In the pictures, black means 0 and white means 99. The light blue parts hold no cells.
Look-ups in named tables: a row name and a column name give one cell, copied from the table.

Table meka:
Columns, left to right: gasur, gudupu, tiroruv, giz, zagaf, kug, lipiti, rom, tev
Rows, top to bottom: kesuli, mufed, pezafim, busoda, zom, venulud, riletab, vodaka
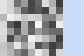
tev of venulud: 24
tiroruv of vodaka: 53
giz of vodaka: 40
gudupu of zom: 61
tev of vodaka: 84
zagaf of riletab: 85
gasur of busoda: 84
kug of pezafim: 79
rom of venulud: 59
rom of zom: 42
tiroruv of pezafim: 87
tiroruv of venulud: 59
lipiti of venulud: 73
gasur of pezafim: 72
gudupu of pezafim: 93
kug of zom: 60
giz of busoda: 68
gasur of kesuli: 89
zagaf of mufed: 28

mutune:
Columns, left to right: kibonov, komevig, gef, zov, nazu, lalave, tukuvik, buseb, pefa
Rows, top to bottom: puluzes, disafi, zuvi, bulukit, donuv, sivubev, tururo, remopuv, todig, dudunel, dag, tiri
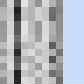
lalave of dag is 81
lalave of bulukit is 59
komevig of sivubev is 85
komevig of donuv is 82
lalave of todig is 82
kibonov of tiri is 56
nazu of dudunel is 75
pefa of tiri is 42
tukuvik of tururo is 80
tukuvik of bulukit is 84
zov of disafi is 76
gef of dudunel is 38
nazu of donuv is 73
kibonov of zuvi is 71
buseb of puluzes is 69
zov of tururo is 71
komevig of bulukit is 82
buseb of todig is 32
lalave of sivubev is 62

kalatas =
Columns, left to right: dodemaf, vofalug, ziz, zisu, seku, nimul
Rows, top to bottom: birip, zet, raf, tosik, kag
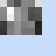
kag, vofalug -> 49
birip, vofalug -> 46
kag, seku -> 44
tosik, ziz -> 57
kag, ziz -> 56
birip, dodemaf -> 84
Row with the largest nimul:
birip

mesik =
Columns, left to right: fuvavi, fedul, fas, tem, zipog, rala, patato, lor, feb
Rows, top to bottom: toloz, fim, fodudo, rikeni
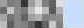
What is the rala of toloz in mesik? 77
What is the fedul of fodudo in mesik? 45
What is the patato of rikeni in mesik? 39
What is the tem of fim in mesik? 47
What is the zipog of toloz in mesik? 61
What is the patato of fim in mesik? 73
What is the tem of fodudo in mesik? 38
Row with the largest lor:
rikeni

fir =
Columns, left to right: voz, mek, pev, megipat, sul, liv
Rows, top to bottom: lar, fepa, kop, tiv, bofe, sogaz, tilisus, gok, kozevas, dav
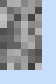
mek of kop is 56
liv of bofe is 69
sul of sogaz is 61
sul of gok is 39
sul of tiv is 54
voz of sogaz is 38
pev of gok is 67
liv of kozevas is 36
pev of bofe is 47
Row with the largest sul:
tilisus

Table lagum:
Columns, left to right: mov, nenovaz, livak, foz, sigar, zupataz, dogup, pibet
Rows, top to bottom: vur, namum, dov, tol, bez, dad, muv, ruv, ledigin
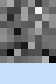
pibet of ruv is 33
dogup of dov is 64
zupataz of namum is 93
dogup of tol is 33
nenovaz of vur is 66
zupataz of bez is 60
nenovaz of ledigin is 54
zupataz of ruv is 31

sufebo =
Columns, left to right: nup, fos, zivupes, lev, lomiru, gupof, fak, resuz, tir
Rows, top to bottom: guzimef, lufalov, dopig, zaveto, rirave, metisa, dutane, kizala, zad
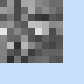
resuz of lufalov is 46
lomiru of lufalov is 67
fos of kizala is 34
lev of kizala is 54
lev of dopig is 53
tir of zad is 32
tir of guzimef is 43
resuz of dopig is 34
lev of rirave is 41
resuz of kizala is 38
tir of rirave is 50
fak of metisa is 37
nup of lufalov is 61
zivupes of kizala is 28
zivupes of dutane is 19
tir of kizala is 39
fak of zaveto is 68

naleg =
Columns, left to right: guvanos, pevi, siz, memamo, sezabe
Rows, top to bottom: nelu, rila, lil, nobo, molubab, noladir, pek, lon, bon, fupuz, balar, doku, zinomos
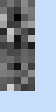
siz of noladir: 7
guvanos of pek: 24
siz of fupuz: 7
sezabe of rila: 47
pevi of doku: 34
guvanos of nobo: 62
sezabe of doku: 30
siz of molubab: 43
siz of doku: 23
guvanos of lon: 39
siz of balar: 39
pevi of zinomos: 80
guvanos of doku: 38
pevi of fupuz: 28
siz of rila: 21
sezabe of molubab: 18
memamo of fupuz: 48
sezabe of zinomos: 27

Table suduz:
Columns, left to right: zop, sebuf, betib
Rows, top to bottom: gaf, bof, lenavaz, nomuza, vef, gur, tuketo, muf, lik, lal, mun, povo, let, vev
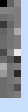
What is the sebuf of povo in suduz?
46
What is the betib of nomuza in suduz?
48
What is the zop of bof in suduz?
51
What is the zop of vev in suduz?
42
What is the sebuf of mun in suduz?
45
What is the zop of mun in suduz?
59
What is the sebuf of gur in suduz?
45

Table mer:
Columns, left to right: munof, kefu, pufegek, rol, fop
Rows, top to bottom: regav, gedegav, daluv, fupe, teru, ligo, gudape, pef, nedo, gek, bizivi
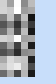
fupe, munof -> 33
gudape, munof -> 40
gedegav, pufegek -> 99
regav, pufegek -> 98
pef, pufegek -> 17
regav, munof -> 81
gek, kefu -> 87
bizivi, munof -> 42
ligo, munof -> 82
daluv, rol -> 74
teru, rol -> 73
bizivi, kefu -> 66
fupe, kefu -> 50
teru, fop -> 9
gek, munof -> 76
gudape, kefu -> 63
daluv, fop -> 8
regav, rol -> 54
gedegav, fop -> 65
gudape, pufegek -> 25
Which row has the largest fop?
regav

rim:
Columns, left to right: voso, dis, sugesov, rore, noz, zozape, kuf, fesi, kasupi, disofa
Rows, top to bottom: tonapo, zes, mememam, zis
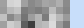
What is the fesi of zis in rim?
85
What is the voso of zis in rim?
62
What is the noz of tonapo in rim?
53
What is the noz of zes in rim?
52
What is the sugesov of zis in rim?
75
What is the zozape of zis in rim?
70
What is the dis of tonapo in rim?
82
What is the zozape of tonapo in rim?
57
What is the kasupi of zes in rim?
59
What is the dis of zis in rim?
80
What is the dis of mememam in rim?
53
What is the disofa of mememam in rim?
60
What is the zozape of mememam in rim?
70

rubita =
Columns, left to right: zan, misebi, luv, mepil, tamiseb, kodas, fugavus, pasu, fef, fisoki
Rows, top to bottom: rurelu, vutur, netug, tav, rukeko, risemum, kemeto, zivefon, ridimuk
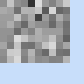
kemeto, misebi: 49
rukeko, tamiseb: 51
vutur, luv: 44
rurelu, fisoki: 78
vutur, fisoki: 45
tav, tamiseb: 62
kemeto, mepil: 45
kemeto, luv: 76
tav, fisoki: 44
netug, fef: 66
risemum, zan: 57
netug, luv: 75
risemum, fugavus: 64
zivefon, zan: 56
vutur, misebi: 63

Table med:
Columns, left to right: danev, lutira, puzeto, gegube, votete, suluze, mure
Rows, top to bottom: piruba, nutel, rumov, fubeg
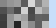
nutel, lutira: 42
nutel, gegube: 81
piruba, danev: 52
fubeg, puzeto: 14
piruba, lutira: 58
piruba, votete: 84
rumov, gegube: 62
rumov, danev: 25
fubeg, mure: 73
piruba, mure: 69
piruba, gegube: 36
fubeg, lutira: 58
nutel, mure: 60
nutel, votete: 28
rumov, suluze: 38
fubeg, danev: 23
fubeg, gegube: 68
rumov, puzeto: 68
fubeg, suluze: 37

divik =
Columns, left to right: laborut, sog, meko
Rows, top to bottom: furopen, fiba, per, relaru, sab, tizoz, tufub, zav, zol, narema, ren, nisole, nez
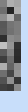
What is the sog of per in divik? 70
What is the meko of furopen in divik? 64
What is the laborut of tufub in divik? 74
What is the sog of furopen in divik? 68
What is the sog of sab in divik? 44
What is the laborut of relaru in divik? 34
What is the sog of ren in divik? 27

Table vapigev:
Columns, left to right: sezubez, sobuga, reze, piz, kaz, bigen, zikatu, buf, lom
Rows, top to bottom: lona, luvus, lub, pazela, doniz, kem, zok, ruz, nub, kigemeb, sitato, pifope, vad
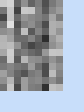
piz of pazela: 51
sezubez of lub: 27
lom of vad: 71
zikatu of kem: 18
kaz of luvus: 77
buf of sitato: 73
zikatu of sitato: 30
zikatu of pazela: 30

